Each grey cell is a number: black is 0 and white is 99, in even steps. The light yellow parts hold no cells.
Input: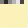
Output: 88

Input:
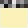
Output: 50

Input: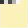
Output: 96

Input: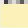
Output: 63

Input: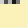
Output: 46

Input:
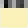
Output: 31

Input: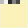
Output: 28

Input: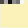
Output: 45
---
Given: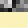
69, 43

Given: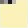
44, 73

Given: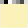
64, 87

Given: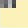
48, 26

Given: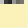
75, 46

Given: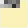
89, 51
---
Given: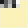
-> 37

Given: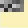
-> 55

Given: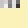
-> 82

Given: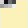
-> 5

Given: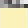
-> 45

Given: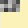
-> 59

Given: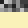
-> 18

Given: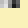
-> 83

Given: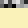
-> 81

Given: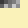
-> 33
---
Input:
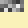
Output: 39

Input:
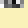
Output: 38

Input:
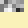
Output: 57

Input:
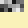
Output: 34

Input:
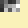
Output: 55

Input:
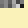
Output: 53

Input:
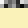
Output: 10
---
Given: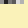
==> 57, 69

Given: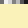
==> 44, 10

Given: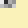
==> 91, 80

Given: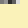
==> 47, 85

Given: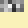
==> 45, 39

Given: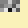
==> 51, 33
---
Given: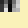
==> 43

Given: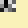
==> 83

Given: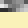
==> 57

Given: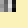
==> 82

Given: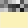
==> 32

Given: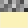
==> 29
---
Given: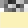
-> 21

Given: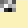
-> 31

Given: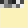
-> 13

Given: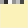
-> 57

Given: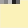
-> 13

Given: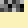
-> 19
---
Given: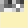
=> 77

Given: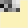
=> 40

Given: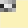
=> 76

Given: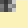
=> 21

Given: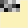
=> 84

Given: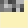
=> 31

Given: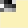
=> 12

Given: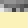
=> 51

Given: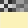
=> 61
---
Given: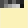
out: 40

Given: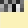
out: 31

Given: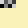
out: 34

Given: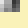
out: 60

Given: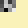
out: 80

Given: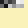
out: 47

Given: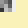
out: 70

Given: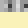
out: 75

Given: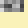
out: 31

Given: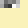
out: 42
